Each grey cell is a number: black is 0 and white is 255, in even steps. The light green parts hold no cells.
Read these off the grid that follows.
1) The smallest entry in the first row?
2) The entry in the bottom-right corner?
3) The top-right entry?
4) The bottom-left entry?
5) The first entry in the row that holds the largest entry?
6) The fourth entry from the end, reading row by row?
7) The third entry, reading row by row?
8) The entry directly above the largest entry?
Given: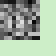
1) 8
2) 21
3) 161
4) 91
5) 64
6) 118
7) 21
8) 161

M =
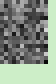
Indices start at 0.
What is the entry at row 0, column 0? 157
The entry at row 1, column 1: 36
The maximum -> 213
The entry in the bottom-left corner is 81
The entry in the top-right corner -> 50
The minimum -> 9
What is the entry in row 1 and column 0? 132
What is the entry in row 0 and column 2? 105
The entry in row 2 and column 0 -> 132
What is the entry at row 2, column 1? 117
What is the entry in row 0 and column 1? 93
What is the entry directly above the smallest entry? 93
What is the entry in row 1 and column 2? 105
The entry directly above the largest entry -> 157
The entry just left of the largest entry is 50

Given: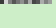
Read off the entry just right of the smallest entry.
213
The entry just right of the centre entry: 171
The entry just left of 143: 116
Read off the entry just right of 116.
143

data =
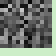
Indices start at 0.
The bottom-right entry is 93
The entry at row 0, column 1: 80
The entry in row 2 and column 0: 167
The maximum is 198
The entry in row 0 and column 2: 36
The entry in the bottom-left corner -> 80
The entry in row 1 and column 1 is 21
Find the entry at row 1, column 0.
8
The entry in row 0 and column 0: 93
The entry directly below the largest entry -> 151
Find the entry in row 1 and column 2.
182
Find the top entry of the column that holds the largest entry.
80
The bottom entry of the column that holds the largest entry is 121
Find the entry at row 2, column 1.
182

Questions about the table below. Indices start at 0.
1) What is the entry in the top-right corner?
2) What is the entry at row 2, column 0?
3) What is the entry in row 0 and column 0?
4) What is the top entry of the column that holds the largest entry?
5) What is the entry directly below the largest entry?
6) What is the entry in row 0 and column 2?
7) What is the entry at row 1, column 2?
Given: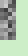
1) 76
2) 90
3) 175
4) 190
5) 62
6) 145
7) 90

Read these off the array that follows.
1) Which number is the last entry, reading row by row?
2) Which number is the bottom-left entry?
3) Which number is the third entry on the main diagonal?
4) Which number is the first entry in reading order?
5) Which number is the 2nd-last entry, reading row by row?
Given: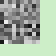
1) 206
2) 23
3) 176
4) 66
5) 176

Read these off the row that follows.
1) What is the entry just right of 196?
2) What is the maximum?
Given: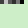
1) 89
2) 196
